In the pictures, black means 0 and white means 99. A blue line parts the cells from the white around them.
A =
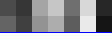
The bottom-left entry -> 39
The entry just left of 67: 57
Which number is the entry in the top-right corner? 15
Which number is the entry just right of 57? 67

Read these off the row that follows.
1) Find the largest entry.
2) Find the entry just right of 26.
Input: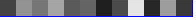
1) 89
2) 57

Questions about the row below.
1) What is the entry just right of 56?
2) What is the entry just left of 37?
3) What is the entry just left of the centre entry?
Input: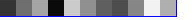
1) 37
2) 56
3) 79

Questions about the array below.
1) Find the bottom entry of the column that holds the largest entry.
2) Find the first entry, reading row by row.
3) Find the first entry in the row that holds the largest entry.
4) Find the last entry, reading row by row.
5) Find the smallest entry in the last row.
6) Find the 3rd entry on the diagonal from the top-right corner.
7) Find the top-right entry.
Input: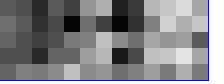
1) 68
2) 35
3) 31
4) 47
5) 39
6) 58
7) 65

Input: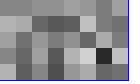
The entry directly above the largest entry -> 40
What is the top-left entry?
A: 52
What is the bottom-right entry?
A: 44
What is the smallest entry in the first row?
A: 48
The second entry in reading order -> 52
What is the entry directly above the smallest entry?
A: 66
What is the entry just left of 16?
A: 81
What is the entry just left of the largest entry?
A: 70
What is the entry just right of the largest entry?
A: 16
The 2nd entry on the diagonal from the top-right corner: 48
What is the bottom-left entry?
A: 70
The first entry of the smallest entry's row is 52

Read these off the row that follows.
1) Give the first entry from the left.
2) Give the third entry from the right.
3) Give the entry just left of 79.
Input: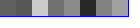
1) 37
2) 16
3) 34

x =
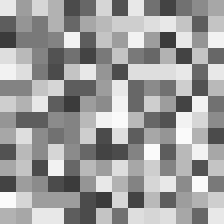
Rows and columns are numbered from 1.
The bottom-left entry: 69
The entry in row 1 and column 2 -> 61
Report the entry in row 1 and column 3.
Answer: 83
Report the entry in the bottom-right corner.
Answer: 90
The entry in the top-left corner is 90
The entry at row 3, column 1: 23
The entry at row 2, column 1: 36
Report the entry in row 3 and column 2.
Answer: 47
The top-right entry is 65
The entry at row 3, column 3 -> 47
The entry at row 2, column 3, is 47

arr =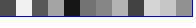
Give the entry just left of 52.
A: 45
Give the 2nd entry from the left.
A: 93
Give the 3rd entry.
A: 34

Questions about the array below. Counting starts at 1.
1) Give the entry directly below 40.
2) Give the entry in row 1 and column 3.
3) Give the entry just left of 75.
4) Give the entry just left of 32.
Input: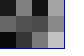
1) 3
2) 7
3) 47
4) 40

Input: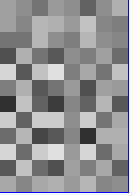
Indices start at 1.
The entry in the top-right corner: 68
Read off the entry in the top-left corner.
62
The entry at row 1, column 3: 45
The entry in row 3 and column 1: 45
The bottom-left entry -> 65
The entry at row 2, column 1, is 62
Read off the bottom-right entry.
55
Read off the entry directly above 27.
79
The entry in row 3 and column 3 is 71
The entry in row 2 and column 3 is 71
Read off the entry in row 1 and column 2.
55
